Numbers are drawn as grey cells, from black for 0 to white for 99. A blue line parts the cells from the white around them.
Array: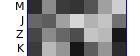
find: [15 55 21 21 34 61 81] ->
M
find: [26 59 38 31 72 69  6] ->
Z
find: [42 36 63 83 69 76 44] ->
J

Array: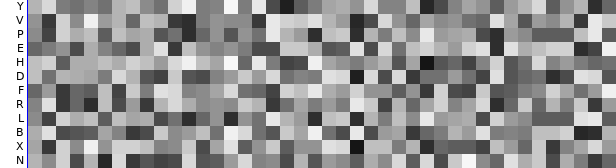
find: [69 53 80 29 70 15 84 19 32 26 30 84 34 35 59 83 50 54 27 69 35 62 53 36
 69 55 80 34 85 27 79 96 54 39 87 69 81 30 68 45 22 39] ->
N
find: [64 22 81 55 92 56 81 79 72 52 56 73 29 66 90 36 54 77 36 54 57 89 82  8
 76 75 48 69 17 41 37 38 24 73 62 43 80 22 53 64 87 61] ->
X
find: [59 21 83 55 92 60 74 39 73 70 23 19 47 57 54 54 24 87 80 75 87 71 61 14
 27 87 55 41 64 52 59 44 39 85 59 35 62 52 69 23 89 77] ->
V
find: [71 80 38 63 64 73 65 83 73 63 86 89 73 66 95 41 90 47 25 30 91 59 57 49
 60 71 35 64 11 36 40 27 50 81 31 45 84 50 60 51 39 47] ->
H

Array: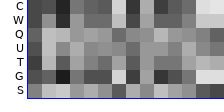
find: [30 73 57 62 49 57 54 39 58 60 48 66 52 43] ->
U
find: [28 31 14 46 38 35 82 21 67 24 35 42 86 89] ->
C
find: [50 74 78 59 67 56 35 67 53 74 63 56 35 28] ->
S
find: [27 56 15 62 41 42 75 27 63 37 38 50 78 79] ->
W

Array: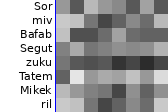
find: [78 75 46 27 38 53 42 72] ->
miv
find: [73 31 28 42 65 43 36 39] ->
Bafab
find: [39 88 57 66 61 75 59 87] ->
Tatem

